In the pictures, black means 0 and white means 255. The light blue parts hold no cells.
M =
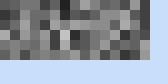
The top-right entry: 65
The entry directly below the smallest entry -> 45
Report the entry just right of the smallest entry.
107
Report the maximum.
194
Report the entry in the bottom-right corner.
151
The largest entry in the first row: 160
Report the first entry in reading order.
88
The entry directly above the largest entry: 129
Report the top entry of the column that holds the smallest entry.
33
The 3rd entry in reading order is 117
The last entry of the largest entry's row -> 77
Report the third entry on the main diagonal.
160
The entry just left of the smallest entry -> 97
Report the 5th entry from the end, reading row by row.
77
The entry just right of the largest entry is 45
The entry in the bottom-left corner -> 97
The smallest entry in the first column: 55
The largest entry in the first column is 170
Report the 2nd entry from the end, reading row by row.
77
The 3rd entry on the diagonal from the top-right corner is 170
